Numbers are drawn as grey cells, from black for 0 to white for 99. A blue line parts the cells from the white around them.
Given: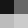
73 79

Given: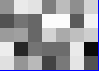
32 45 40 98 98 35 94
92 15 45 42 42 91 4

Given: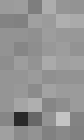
51 50 62 60 68 66
57 52 55 59 61 57
58 58 60 56 57 57
58 64 68 52 55 60
62 54 57 50 53 50

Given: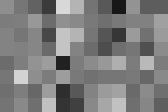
48 49 59 42 56 53 47 43 47 50 50 62
51 50 52 41 76 51 42 30 43 46 31 54
46 82 55 48 61 47 44 46 46 47 40 53
45 53 43 75 20 25 53 65 75 43 52 37

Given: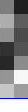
67 36
19 32
58 96

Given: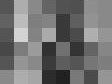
38 73 49 51 22 37 57 53
28 48 60 19 44 20 39 52
53 67 64 17 13 47 29 58

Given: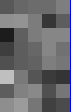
56 57 48 21 36
24 36 40 52 44
74 47 33 23 20
55 60 46 25 29

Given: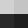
16 12

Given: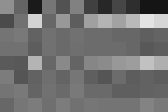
29 44 82 40 59 36 62 70 63 72 88 83
44 44 36 44 41 43 42 42 42 40 34 36
48 33 38 43 39 46 37 33 42 36 38 36
40 46 48 43 48 44 46 45 45 45 51 47
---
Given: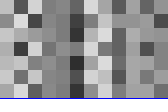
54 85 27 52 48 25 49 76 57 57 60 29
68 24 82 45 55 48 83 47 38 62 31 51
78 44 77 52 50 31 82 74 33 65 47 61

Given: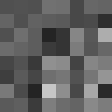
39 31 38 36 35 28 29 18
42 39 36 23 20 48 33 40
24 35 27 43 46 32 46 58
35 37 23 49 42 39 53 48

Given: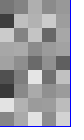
24 74 69 79 61
65 66 54 60 63
31 49 89 44 75
88 69 60 61 73

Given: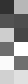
32 30
42 99
81 87

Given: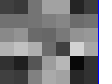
44 44 45 49 52 42 44
69 75 68 42 25 82 65
25 23 50 66 63 15 19

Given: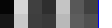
9 78 24 22 72 36 31

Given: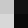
84 4

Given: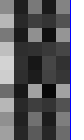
71 16 24 20 32
74 18 19 22 27
80 18 11 26 21
71 16 24 20 32
62 15 35 15 42

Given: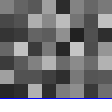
28 32 68 53 73 45 30 75
40 75 23 47 15 77 30 58
62 32 32 25 18 47 33 34
